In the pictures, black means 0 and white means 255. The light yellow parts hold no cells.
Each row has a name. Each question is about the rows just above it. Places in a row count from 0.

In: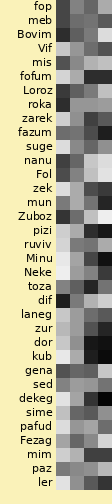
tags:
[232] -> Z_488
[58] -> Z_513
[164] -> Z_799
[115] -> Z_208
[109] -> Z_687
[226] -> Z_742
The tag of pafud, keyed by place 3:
Z_687
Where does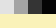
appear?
dekeg
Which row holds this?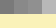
paz

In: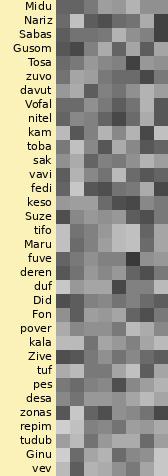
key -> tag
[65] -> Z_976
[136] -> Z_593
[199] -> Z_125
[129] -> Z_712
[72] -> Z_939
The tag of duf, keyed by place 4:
Z_939
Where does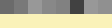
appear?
Tosa

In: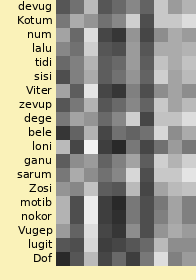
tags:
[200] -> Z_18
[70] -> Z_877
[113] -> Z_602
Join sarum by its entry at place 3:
Z_602
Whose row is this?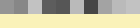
Zosi
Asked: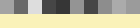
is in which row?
num
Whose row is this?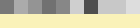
Kotum
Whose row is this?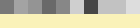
dege
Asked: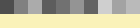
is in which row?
sisi

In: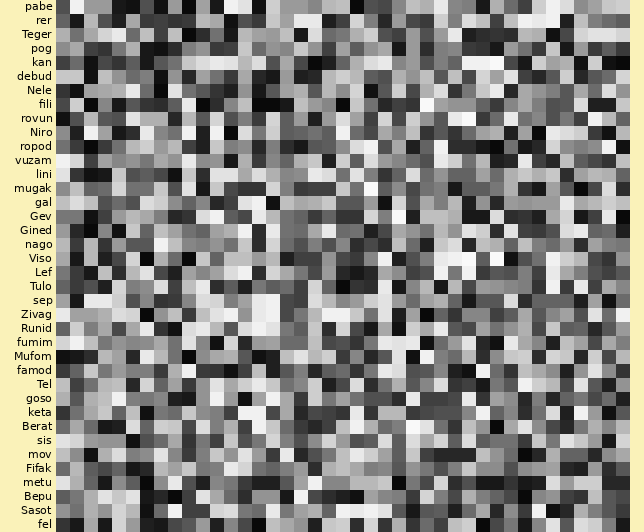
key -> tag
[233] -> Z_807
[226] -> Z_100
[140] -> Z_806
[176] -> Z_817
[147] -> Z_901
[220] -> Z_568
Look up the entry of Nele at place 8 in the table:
Z_100
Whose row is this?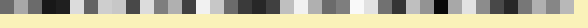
Berat
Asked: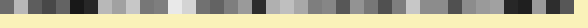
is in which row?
Fifak
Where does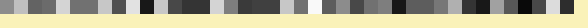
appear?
mugak
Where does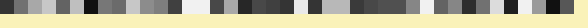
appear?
keta
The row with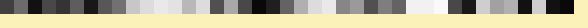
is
kan
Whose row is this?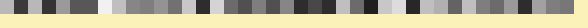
nago

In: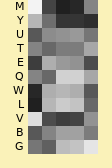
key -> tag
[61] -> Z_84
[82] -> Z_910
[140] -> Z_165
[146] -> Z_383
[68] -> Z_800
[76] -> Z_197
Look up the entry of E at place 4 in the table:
Z_197
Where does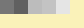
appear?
G
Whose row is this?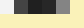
M
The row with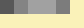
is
B

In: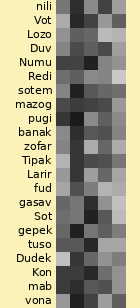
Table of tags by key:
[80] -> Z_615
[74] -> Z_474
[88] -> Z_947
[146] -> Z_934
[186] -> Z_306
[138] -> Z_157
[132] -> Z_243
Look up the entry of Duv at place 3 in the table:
Z_474
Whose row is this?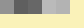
Lozo
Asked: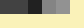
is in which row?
Numu

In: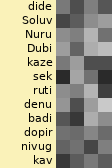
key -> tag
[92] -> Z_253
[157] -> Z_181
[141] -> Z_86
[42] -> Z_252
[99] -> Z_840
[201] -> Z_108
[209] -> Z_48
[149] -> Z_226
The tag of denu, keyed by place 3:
Z_108
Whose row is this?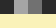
sek

